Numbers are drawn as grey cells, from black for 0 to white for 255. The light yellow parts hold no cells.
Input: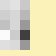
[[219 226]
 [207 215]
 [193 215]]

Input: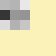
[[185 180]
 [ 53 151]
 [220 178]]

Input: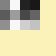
[[129 247]
 [ 91 156]
 [143 247]]

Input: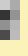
[[204 171]
 [ 52 147]
 [145 183]]

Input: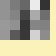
[[147 123]
 [147 132]
 [153 145]]

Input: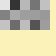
[[228  52]
 [130 170]
 [195 108]]
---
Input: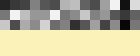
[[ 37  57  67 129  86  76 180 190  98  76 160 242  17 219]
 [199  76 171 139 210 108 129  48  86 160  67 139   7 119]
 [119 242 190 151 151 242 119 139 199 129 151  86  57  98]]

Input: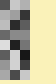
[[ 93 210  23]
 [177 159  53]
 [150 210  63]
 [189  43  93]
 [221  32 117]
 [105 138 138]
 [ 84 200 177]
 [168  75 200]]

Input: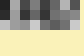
[[ 44 157  53 102  53 113 125 136]
 [ 35 169  72 125  63 102 180  83]
 [191 157 145 202 113  93 113 202]]

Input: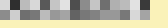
[[140 206 111 120 187 152 164  99 120 130 152 152 120 216 164]
 [216  47 187 216  89 197 226  78 140 197 111 176 187 226  58]]

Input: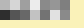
[[ 46  85 104 194 115 225 138]
 [183 214 159 236 138 150 127]]

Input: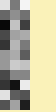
[[ 83 162  30]
 [  8 194  63]
 [225  93  83]
 [152 171  93]
 [103 143 113]
 [ 52 182 122]
 [ 73 134 134]
 [ 73 162 171]
 [152 203 194]
 [ 52  18 235]
 [225 122 244]]

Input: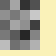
[[121  90  38 132]
 [100 165  50  81]
 [188 112 132 177]
 [100 165 144  62]
 [144 121 153 200]]

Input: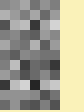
[[126 189  64 106  94  55]
 [155 126  82 106 136  94]
 [106 146  94  82 126  82]
 [126 136 106  94 155 136]
 [166 126 115 177  94 155]
 [177 155 126 166 106 155]
 [115  94 136 126 115 115]
 [146 146 146 136  82 115]
 [136 146 166 115 146 126]
 [ 82 177 189  55 166 211]
 [ 55 189 211  37 177 200]]
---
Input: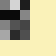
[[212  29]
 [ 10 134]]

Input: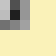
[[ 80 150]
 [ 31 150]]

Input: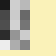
[[207 185]
 [203 105]]

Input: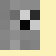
[[142 139]
 [108 207]]

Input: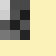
[[74 72]
 [80 28]]

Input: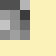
[[ 80 181]
 [140  59]]

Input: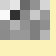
[[229 105]
 [ 48 137]]
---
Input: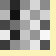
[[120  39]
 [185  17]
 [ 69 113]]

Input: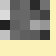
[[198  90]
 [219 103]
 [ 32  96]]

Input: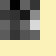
[[ 90   2]
 [ 56  49]
 [100  61]]

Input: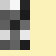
[[204 246]
 [ 85  98]
 [ 95  35]]

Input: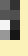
[[101  50]
 [ 84  79]
 [244  42]]

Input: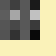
[[ 86  63]
 [ 93 166]
 [ 85  72]]

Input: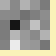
[[173 137]
 [138 136]
 [123  21]]

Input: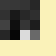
[[57 55]
 [49 25]
 [65 15]]
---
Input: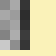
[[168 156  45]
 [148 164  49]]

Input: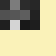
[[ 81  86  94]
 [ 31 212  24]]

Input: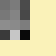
[[120 132  72]
 [141 138 125]]

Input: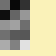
[[ 14 101 151]
 [149 161 110]]

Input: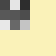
[[ 88  86  77]
 [232 104 196]]

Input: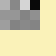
[[150 150 132]
 [158 131 137]]

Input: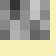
[[149  88 143]
 [136 171 144]]
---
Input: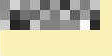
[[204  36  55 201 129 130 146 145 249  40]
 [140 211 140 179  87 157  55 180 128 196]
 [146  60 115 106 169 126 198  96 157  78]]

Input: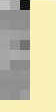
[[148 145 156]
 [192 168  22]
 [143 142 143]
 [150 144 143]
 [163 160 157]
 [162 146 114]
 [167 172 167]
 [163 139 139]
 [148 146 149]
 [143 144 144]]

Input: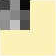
[[143 193  74]
 [ 67 145  12]
 [147 133  91]]

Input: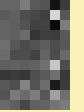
[[105  95  71  96  99 115 123]
 [102 102 124  89  84  20  60]
 [ 90  96  77  72  63 213  86]
 [100  95  83  66  67  12 124]
 [100  97 108  52  63  61  89]
 [111  87  74  83  93  77  88]
 [107  76  78  66 100  76 106]
 [ 94  97  94  98 113 198  77]
 [ 54  59  54  79  89 111  57]
 [ 88  80 131  82 109  26  60]
 [ 83 122 107 125  87 160 110]]

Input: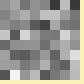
[[ 85 242 149 185  87 120 144 186]
 [146 165 116 145 133  57 189  57]
 [131 154 173 144 192 193 157 119]
 [143 127 137  89  68 168 121 114]
 [197  89 212 158 122 121 210 159]
 [105 144 146 148 110 151 174 145]
 [160  98  91 117 152  99 176 222]
 [157 155 121 136 175 114  96 190]]

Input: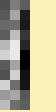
[[187 110  94]
 [ 79 124  94]
 [ 89 167  30]
 [106 110  26]
 [ 93 189  54]
 [184 232  39]
 [210 232   2]
 [ 90 163   2]
 [ 80 208  17]
 [210 109  21]
 [153 166  87]]
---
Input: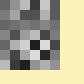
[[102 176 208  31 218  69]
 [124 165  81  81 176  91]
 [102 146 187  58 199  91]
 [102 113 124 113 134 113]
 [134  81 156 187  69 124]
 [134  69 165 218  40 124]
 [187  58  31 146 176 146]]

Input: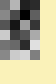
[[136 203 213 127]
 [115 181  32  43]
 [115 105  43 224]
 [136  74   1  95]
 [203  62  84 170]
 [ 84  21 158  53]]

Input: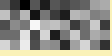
[[213 149 235  77 149 139  40 161 213 128  49]
 [ 77 139 119 247 183 193 161  58 109 202  58]
 [109 109 225  68 213  28 119 202 109 171 149]
 [193  98 183  19 119  58  28 183 171 128 139]
 [ 98  49   0  86  28  86  68  86  98 161 171]]

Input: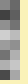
[[176 198]
 [207 187]
 [115 176]
 [ 74 167]
 [156 144]
 [144 115]
 [135 105]
 [ 65  95]]

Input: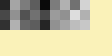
[[ 49 177 103  93  37 145 165 189 199]
 [ 37 165 124  93  10 124 177 113 211]
 [ 72 145  82 113  72 155 145 221 177]]

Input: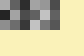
[[ 36 163  76  97 194  97]
 [142 109  56 194 120  86]
 [172  97  45 163 151  76]]
